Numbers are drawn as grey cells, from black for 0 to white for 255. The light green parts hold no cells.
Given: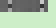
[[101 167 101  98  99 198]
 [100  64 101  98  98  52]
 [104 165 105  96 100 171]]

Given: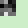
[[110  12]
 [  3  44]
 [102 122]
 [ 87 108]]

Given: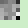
[[107 138  44]
 [144 142 164]
 [171 141  88]
 [175 143 239]
 [180 143   1]]

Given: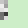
[[198]
 [237]
 [224]
 [112]
 [117]]

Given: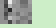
[[143 233 145 109]
 [148 179 149 122]
 [145  38 145 143]
 [143 131 117 142]
 [145 187 154 125]
 [145  71 113 139]]

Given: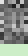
[[226 150  50  74]
 [105  72 167  68]
 [ 93 127 115 127]
 [176 112 101  71]
 [115 133 118 177]
 [209 116  80  50]
 [ 97 143  97 185]
 [178  97 164 185]
 [ 57 121 124 118]
 [ 63 128  76  73]
 [161 102 109  51]]

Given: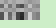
[[174 176 177 165 161]
 [106 119  97 143 147]
 [169 160 172 160 161]
 [ 85 105  70 136 142]
 [ 84 111  70 138 142]]

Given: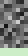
[[107 138  53 146]
 [144  61 114 139]
 [112  93 182  53]
 [ 85 144  55 147]
 [ 94 190  74  91]
 [115 108 205  76]
 [153 129  94 129]
 [ 45 155  74 155]
 [ 55  42  85  57]
 [146  54 125 139]
 [112  85 171  50]
 [123  94  61 133]]

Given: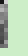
[[ 20]
 [154]
 [179]
 [126]
 [131]
 [151]
 [ 85]
 [ 79]
 [ 85]
 [ 77]
 [ 65]
 [108]]
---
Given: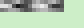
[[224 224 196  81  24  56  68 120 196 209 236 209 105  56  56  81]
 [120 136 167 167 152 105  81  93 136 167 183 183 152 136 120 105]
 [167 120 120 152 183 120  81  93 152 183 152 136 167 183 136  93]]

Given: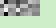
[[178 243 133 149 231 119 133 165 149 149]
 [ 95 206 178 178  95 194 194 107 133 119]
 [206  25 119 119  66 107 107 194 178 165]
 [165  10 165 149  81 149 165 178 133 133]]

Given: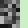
[[116 144 102  75  20]
 [187 116 131  46  75]
 [187 102  89  59 131]
 [ 46  89 102 159 102]
 [ 59  46 159  33 131]
 [ 59  33 173  75 159]
 [ 20  20  33 173 144]]

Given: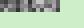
[[ 82 179 109 109  51 125 167  96  66 179  82 195 179 140  66]
 [125  96 155 125  82 140 140  82 155 125 155 109  96 167  96]
 [ 82  66 109 109  66 125 167  51 140 195 195 125 140 155  96]]

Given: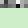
[[100  85 113 127  17 171 113]
 [187  58 143 143 244 171 156]]

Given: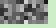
[[ 78 177 149 109 149 177  94  37 177  65 134 164]
 [109 164  94 122  94  78 222 122 134 122 122 149]
 [ 49 149 149  94  94  78 122 164  78  94  78  65]
 [122 134 109 109  65  49 206 134 164 134 122  23]
 [ 49  65 149 109 149 191  49  49  65 109 122 177]
 [134  49 109  94 164  94  37 109 177  94  78 134]]
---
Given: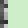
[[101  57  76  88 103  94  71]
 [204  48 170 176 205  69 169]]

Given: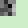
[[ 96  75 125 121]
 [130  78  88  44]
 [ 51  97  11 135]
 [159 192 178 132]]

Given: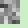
[[127 130 153 206  62 135]
 [218 199 135 127  75 181]
 [133 120 155 141 145 180]
 [ 77 157 112 194 174 156]
 [ 98 159 209 168 134 131]]

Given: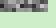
[[117  38 104]
 [100 113 126]
 [115 125 170]
 [ 68 134 166]
 [153 187 133]
 [155  45 160]
 [147  77  93]
 [161  91 183]
 [ 85  51 132]
 [ 99 122 125]
 [115 198  75]
 [142 164  95]]

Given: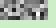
[[110 157  47 162 182]
 [136 122 214 110 122]
 [ 63 214 165 167 129]
 [ 56 181  26 137  76]
 [ 40 199 176 193 155]
 [143 113 172  69 208]
 [173 164 120 142 116]
 [187  83  83 156 125]
 [ 84  35 181 143 125]
 [191 251 195 139 113]
 [ 67  34 133 220  62]
 [156 122  98 185 171]]

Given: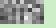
[[110  64 109  98 163 147]
 [108  87 112 136 123 179]
 [123 156 128 156 128 119]
 [105 128 102  87 136 197]
 [169 185 171 141 173  93]
 [114  78 110  84 144 206]
 [190 233 184 139 149 107]
 [189 181 182  60 217 107]
 [121 144 125 190 112 119]
 [141 115 139 205  79 176]
 [108  66 109 119 130 189]]

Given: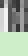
[[216 212 212 212 212 212  72  80]
 [241 241 241 241 241 241 207 187]
 [ 85  85  85  85  85  85  87  98]
 [138 139 106 106 106 137  71  65]
 [ 52  52 112 113 126  52  52  52]
 [160 160 160 160 160 160 140 147]
 [ 74  67  98  98  98  69  98  98]]

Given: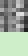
[[158 120 169 143  87 173 121 129]
 [ 78  81  99  87 109 124  79  92]
 [147 136 150 143 126 150 137 139]
 [143 105 160 130  77 170 105 117]
 [168 203 141 176 216 120 203 186]
 [109 169  92 132 224  88 167 155]
 [ 32  72  52  59 146  86  70  81]]

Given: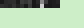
[[ 48  25]
 [ 43  41]
 [ 37  44]
 [ 51  46]
 [ 34  27]
 [ 46  60]
 [ 25  53]
 [ 59  66]
 [ 24  24]
 [ 31  40]
 [206 137]
 [ 27  60]
 [ 24  26]
 [ 29  29]
 [ 28  35]]
